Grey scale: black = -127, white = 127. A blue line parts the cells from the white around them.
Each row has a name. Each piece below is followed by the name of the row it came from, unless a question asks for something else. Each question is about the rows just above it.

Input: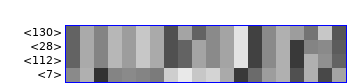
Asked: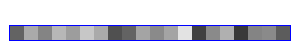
<28>
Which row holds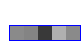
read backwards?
<28>
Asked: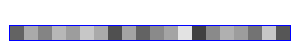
<130>
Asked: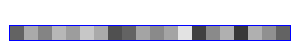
<112>

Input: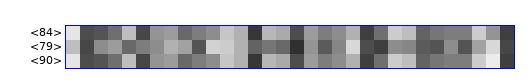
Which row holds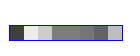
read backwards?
<90>
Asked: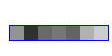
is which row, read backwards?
<79>
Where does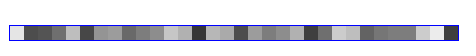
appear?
<90>
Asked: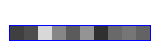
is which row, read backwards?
<79>

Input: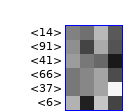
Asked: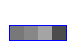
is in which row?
<66>
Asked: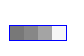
<37>

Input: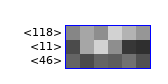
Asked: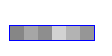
<118>
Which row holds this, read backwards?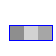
<11>
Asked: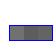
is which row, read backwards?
<46>
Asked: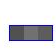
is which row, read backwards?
<46>
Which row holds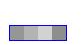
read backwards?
<118>
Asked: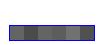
<46>

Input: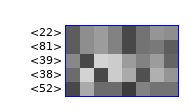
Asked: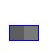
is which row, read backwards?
<81>
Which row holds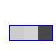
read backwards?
<39>
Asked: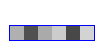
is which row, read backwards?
<38>
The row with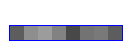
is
<81>
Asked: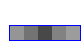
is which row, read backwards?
<22>
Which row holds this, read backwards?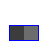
<52>

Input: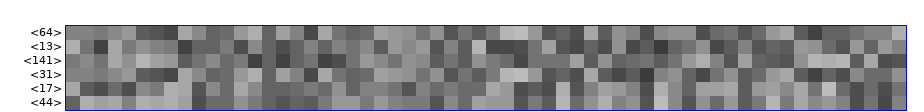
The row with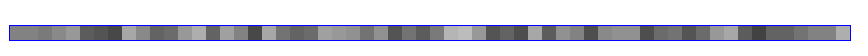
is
<64>
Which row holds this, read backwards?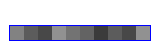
<13>
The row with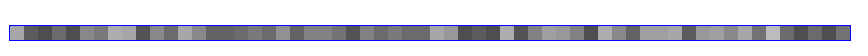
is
<17>
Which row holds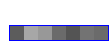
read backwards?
<64>
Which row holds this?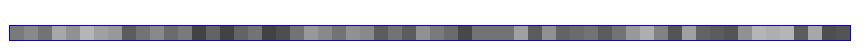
<141>
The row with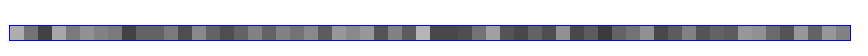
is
<13>

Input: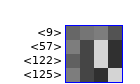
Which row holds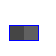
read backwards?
<122>
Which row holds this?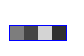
<57>
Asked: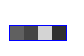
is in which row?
<122>

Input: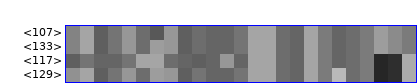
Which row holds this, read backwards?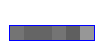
<129>
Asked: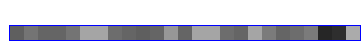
<117>
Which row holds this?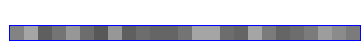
<107>
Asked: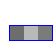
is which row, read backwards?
<129>

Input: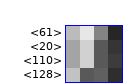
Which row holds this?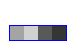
<20>
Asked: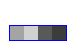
<110>
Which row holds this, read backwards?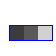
<110>
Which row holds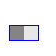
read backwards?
<61>
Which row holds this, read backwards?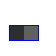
<128>

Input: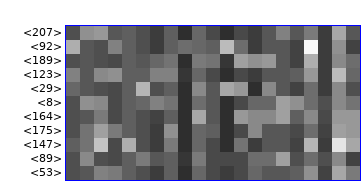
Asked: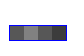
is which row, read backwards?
<207>
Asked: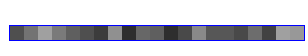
<175>
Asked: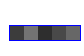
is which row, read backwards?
<147>
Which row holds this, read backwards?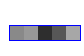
<164>
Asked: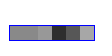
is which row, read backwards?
<164>
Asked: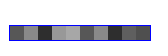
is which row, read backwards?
<29>
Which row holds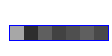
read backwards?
<164>

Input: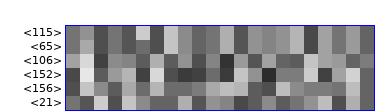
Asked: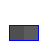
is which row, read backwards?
<156>
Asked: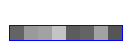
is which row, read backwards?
<106>
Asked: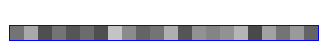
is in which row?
<65>
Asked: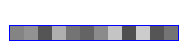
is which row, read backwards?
<115>
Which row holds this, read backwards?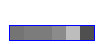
<156>
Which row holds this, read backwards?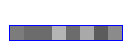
<156>

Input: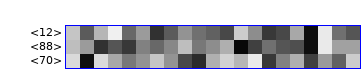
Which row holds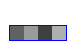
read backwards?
<70>
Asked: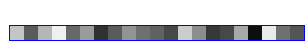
<12>

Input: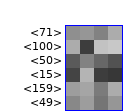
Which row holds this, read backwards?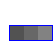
<50>
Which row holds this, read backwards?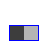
<15>

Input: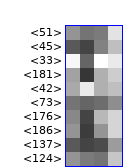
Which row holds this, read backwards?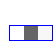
<33>
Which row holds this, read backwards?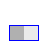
<42>
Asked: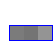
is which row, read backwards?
<51>
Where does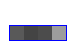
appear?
<137>

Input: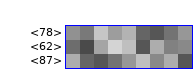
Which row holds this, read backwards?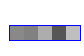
<62>
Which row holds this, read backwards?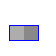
<87>
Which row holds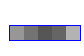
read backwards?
<78>

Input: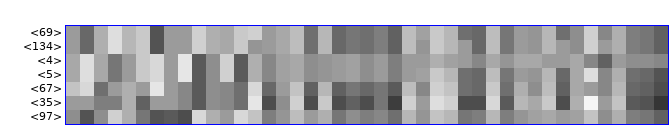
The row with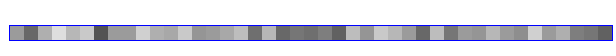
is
<134>
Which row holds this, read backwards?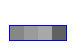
<67>
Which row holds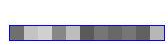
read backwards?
<67>
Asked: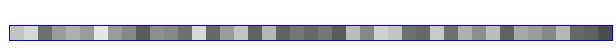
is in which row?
<67>
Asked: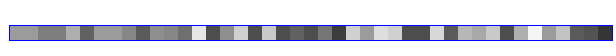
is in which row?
<35>
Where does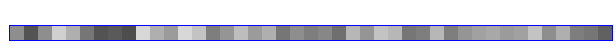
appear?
<97>

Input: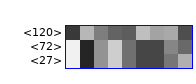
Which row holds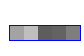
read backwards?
<120>
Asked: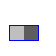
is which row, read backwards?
<120>

